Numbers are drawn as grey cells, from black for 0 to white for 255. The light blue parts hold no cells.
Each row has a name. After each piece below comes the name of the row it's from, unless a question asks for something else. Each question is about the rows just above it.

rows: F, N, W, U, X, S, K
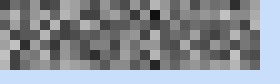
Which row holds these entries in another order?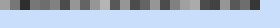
F
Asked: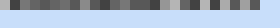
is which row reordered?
W
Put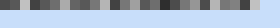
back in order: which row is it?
S
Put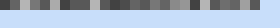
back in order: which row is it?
U

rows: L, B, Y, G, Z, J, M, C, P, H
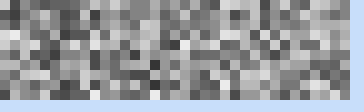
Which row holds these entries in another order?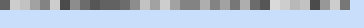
L
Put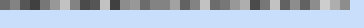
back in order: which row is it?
B
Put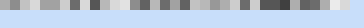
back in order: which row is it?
G
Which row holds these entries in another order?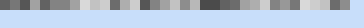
C

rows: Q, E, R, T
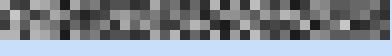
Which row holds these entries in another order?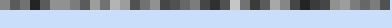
E
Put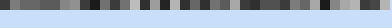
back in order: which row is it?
Q

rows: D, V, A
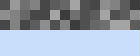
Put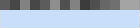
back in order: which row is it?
A
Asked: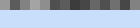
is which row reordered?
D
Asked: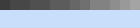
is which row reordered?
D
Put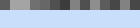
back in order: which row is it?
A
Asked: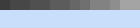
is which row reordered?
A
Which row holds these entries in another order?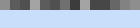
V
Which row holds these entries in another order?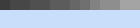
V

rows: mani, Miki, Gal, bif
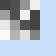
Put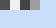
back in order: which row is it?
Miki
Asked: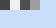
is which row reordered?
Miki
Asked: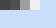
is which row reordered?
Miki
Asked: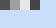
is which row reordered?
Gal
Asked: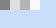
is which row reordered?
bif
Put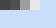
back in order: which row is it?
Gal

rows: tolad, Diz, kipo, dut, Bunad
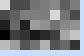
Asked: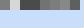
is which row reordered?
tolad
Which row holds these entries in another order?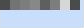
tolad

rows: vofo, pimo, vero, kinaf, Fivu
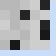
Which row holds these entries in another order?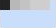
vero
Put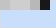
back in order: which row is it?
Fivu
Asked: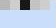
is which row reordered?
Fivu
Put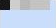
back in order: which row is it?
kinaf
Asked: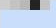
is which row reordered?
pimo

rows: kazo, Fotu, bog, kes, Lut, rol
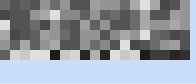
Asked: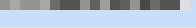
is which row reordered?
bog
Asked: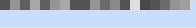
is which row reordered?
Lut
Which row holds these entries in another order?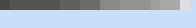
Fotu
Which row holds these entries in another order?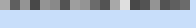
kes
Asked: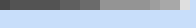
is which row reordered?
bog
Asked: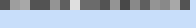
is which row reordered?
Fotu
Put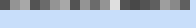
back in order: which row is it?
Lut

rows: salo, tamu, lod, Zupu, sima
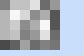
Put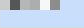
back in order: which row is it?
lod
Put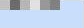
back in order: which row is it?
Zupu
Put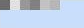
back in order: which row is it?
Zupu
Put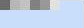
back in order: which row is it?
Zupu
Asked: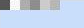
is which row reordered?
lod

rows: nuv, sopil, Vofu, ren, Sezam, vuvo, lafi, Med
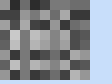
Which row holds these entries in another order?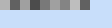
Sezam
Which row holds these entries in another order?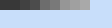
Vofu
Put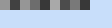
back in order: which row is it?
vuvo
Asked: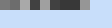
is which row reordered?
sopil
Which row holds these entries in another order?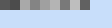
lafi

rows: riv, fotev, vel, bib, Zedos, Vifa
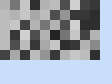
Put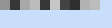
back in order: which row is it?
Vifa
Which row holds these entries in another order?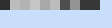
fotev
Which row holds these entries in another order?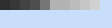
riv
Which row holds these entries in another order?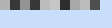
fotev
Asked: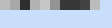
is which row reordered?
Vifa
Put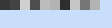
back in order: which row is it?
riv
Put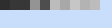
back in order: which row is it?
fotev

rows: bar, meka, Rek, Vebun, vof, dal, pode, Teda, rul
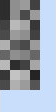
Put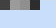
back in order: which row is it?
bar
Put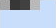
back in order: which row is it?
Rek
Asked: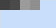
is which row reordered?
Vebun

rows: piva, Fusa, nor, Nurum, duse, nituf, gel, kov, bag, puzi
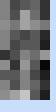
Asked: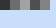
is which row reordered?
Fusa
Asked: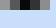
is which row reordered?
gel
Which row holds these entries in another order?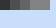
bag
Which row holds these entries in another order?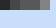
Nurum

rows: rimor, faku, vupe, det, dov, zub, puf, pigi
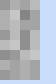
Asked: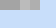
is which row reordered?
vupe
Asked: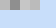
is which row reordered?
dov
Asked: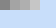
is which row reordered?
faku
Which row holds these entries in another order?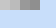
zub
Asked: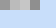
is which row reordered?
zub
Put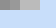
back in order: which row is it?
det

